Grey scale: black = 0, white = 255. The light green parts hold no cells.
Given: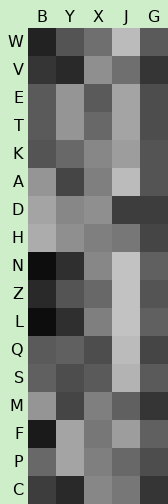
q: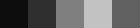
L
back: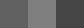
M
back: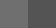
W
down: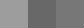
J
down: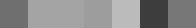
J
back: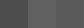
Q
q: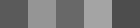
T

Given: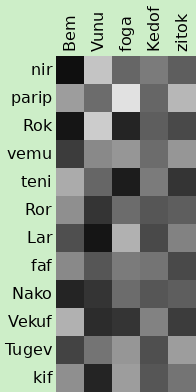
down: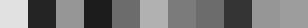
foga
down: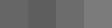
Kedof
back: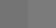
faf
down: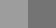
zitok
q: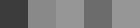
vemu

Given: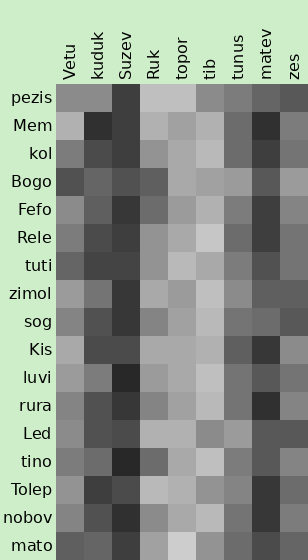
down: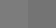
zes
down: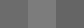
zes
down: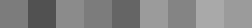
Vetu

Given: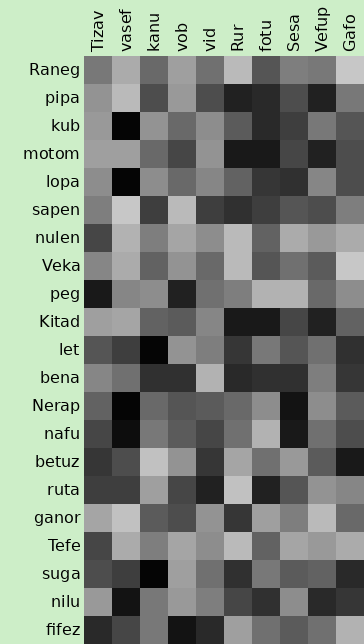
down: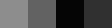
kanu
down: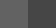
Tizav

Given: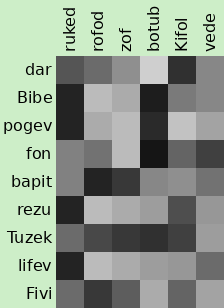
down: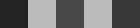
rofod
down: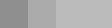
zof
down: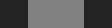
ruked
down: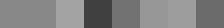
vede
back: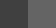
fon
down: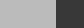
zof
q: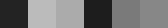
Bibe

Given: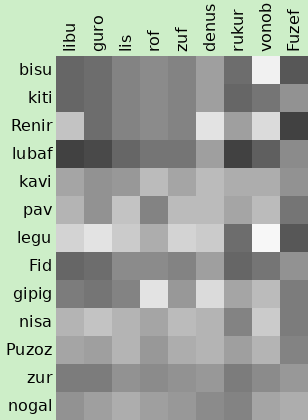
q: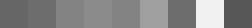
bisu
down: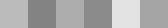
rof

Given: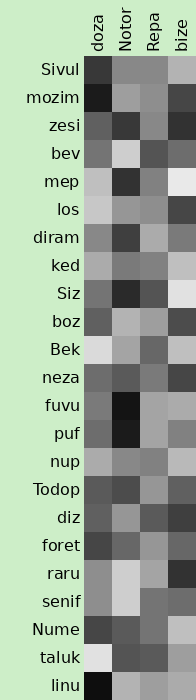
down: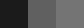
doza
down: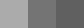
doza
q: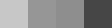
los

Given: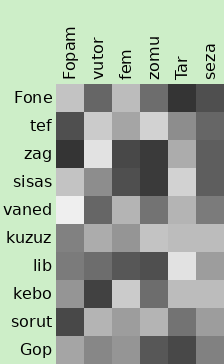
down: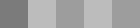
seza
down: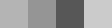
fem
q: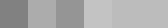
kuzuz

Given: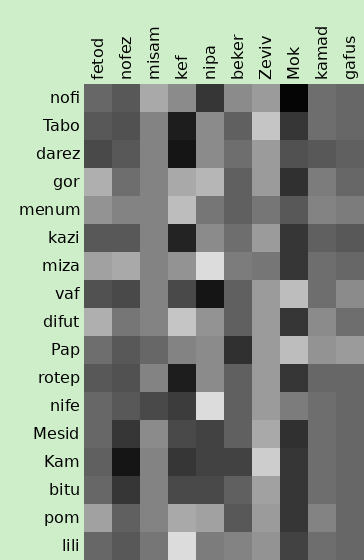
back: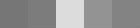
miza
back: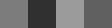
gor
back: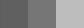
menum

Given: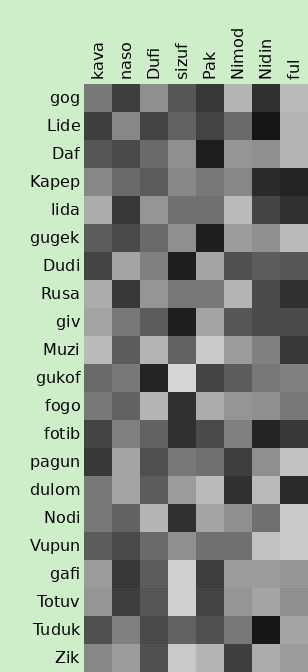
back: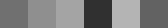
Nodi
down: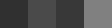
ful
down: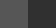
ful
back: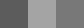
dulom
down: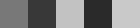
ful

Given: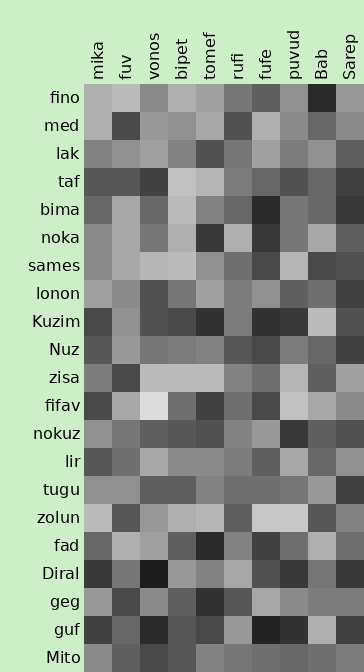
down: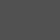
vonos
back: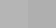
zolun
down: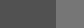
vonos
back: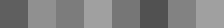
lak
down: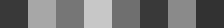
puvud
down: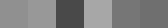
fuv
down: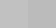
bipet

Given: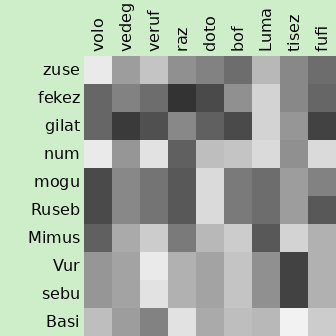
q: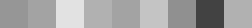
sebu
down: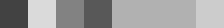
fufi
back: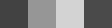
gilat

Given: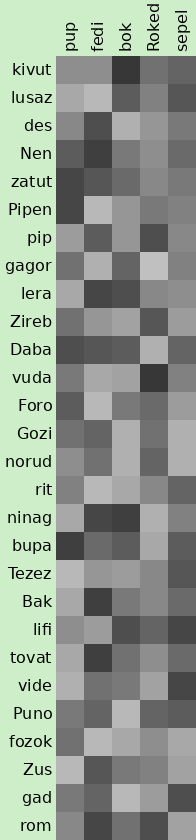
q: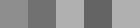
norud
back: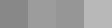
Tezez
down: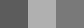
bok

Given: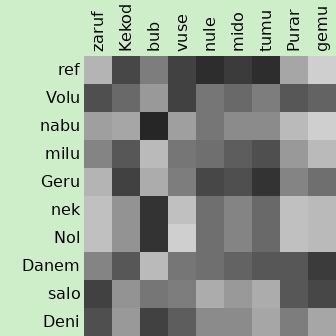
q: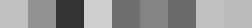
Nol
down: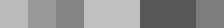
Purar
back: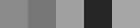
nabu

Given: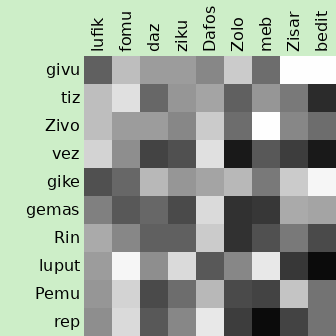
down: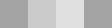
Dafos
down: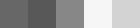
fomu
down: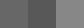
fomu
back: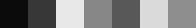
luput
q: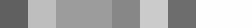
givu
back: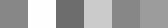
Zivo

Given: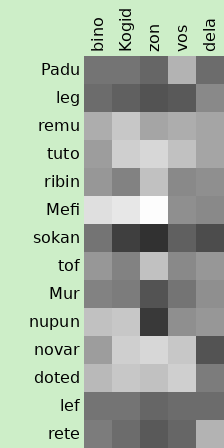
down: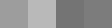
bino
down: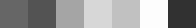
zon
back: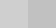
doted
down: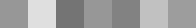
bino
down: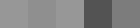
dela
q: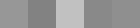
ribin
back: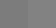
Mur

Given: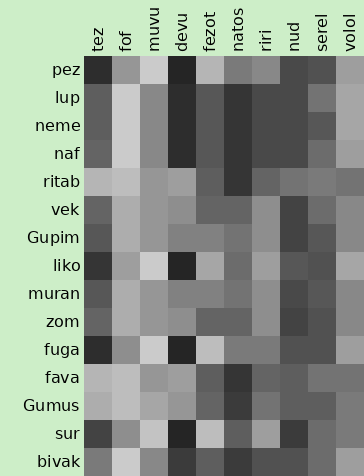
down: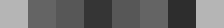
tez
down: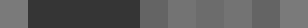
natos
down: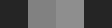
devu

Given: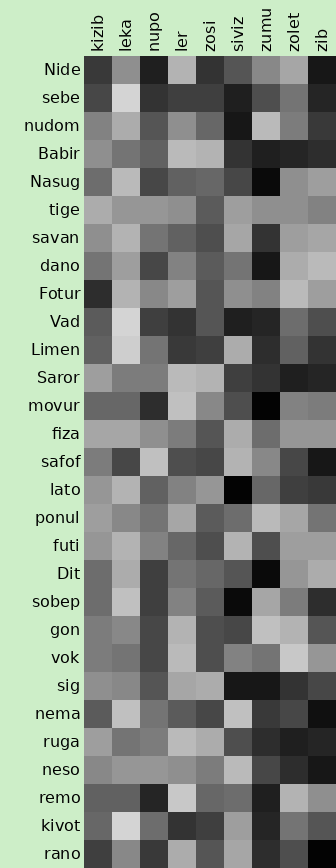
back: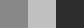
movur
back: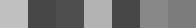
gon
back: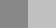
movur
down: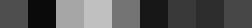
zumu
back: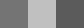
nema
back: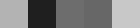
remo
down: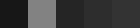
zumu

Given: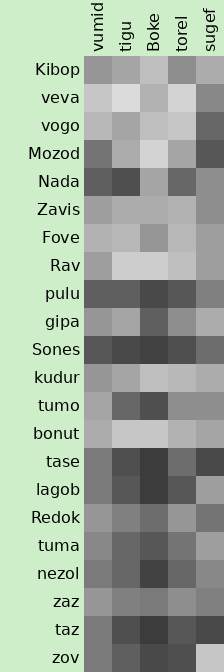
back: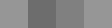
Redok
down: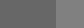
tigu

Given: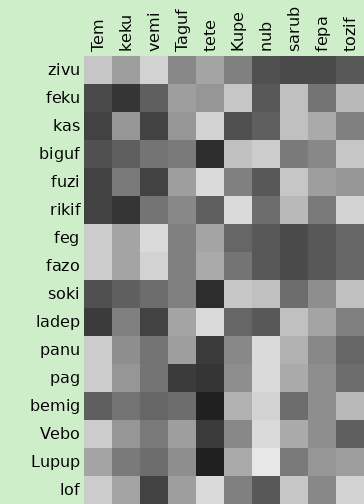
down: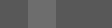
nub
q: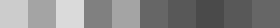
feg
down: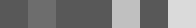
nub
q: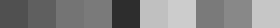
biguf

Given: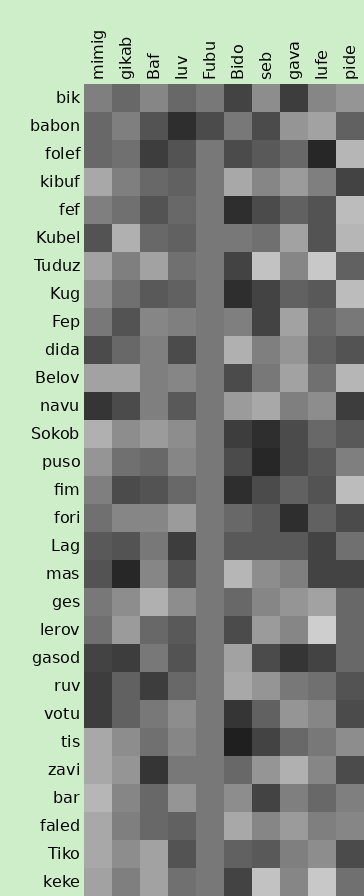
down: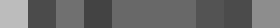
pide
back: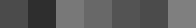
fim
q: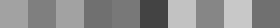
keke
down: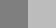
pide
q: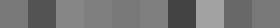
Fep
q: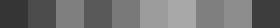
navu
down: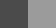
Bido

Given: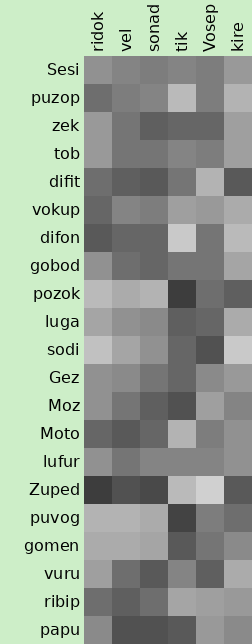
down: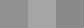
vel
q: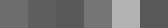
difit
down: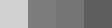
Vosep

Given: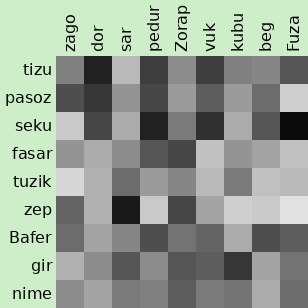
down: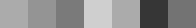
kubu
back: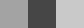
zep
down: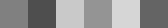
zago
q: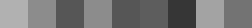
gir
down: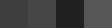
pedur
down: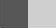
Fuza
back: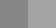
Bafer

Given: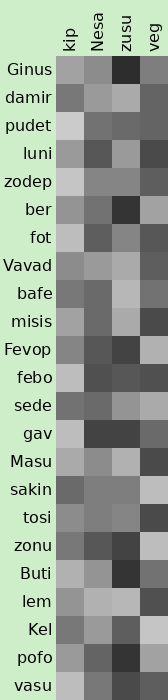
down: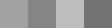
kip
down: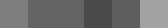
veg
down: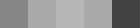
zusu

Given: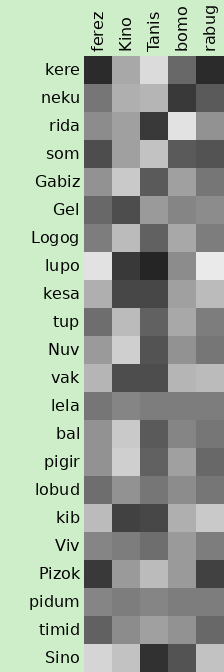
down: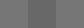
rabug
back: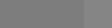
lela
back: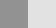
rida

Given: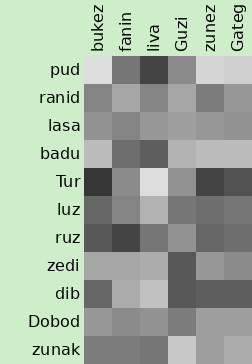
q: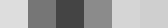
pud
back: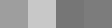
zunak
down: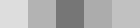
liva
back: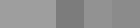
Dobod

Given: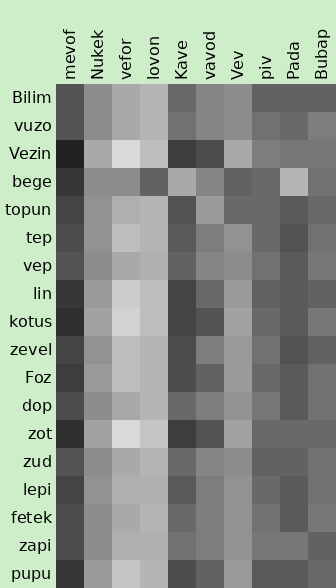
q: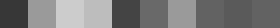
lin
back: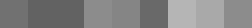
zud
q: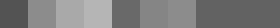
Bilim
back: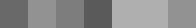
lepi

